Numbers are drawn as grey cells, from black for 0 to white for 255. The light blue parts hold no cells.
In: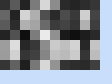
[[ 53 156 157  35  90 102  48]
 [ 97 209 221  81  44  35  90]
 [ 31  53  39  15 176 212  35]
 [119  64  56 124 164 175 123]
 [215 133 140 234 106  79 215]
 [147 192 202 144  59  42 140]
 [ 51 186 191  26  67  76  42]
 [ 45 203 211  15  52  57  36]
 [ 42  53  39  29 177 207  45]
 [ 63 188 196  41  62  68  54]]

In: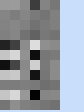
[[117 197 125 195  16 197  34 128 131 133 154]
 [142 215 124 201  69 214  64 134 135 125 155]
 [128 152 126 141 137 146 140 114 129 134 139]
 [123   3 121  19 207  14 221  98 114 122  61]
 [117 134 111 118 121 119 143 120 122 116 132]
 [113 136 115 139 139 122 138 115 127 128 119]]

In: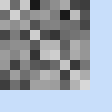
[[ 61  87 152 156 132  69 162 107 208]
 [111 158  63 134 143 124 143 208 107]
 [ 71 111 135 167 142  65 165 125 200]
 [161 139  88  51  89 206  81 151  24]
 [160 186  81 194 180  74 128 158 117]
 [157 172 106 206 181  53 131 125 142]
 [102  62 197 109  93 107 114  25 169]
 [178 202  55 170 176 116 110 189  68]
 [216 172 118 150 149 124  70  84  61]]

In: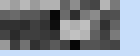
[[153  68  49  98 180]
 [ 60  42  49 106 159]
 [114  63  44  89 184]
 [ 48  62  63  89 155]
 [ 66  57  50  68 176]
 [ 90  49  14   7 178]
 [ 65 179 190 107  99]
 [  6 193 175  45 141]
 [ 84 181 191 122  79]
 [ 84  96 110 139  69]
 [ 74  64  48  77 181]
 [ 68 122  99  80 121]]

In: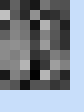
[[102  24 131 139 139  97  45 192  39]
 [ 84 130 136 128 144 133 130  89  98]
 [ 17  99 180 147 136 118 115  41  46]
 [ 84   2  13  50  70  52  18 145  23]
 [ 85 181  56  69 155 130 178  41 118]
 [ 54  90 158 125  81  87  92  48  84]
 [ 67  37 129 105  48  49  31  74  81]]

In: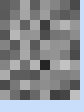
[[157  74 172 132  95 131  85 120  90  92]
 [109 120  93 180 111  89 183 165 122 105]
 [ 73 175  93 113 168 165 147  96 165 168]
 [103 134  84 180 107  89 149 167 120  93]
 [160 142 147  36 144 162  77  60 157 150]
 [ 63 136 129 166 147 147 117 155 107 132]
 [ 69 110 128 194 125 149 121 180  90 109]
 [191  77 134 159  74  85 140 151 103  74]]

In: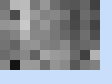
[[135 107 115 119 148 127 115]
 [ 19 121 100 131 153  75 184]
 [154 136 145 178 201 191 187]
 [153  98 148 135 132 152 120]
 [112 165 129 135 151 131 151]
 [148 154 124 119 120 135 110]
 [138 149 137 104  97 118  90]
 [ 88 106  95  84  73  69  85]
 [119  64 105 110  99 108 101]
 [128 179 109  78  67  88  65]]

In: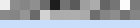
[[137 238]
 [133 141]
 [149 134]
 [106 143]
 [210 107]
 [172  29]
 [173 115]
 [174  90]
 [170 159]
 [110 172]
 [133 101]
 [141 117]
 [116 252]
 [133 123]]
